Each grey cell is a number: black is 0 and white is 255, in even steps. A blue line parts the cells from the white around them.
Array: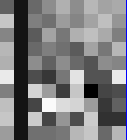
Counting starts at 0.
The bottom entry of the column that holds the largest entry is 112
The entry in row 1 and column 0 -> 198
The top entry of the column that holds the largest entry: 141
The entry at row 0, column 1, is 20
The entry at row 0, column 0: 97
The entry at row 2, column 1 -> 20
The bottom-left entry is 156
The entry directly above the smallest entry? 83
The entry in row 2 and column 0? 133
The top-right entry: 170
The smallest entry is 0
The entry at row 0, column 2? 105
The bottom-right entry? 183
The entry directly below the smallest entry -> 156

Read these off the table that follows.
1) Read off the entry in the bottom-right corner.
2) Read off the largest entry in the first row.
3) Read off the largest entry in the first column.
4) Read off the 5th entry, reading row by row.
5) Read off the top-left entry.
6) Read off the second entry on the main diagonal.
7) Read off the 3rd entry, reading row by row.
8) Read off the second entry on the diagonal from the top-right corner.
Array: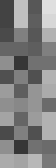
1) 120
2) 223
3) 171
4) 67
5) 67
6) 192
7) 87
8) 94

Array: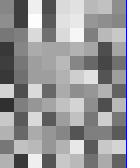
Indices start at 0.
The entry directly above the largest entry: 239
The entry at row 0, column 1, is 62
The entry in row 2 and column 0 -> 119
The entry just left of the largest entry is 62
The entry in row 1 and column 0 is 142
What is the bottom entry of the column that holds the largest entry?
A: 239
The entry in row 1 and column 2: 253
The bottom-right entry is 98
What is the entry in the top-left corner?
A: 134
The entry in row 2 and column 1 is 127
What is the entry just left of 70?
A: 104
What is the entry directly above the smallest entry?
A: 212
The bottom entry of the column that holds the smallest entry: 178
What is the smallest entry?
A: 48
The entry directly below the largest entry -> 218
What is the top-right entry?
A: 142

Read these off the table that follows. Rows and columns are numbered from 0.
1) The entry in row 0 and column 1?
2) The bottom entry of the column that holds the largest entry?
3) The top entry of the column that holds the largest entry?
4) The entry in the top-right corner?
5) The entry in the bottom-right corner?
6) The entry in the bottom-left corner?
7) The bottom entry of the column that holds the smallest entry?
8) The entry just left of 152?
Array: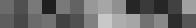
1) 80
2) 200
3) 166
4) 160
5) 86
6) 93
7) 114
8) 99

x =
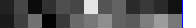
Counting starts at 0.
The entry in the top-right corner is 18
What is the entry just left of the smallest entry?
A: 114
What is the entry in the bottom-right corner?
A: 120
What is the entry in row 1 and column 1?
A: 63
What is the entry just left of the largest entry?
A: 70
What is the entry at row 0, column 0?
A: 34
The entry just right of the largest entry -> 84
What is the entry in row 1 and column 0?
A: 26

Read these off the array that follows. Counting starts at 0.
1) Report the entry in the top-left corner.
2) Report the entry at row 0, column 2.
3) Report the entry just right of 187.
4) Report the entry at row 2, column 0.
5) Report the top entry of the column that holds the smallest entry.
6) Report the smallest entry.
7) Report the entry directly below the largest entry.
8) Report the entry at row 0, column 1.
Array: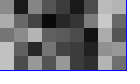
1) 139
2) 133
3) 180
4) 117
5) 84
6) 10
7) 172
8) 25

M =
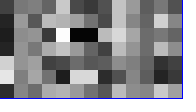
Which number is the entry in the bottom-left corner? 44
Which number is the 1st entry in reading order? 65
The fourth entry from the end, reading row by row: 141
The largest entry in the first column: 230
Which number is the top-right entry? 81
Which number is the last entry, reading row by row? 160
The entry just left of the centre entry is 154
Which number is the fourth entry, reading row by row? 100
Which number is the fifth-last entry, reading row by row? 187
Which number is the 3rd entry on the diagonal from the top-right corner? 108
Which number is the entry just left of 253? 57
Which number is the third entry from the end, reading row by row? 134
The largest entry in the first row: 201
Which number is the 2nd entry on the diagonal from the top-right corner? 209
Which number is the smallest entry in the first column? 29
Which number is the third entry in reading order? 127
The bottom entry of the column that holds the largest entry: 179
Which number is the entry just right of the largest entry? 5
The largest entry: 253
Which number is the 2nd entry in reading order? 120

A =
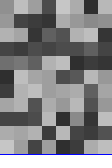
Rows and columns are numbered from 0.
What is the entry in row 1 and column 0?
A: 152
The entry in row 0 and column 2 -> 158
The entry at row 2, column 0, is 178
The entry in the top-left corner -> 144
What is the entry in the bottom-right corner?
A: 190
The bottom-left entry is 198
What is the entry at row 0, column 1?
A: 190
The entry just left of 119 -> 111
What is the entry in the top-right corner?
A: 184
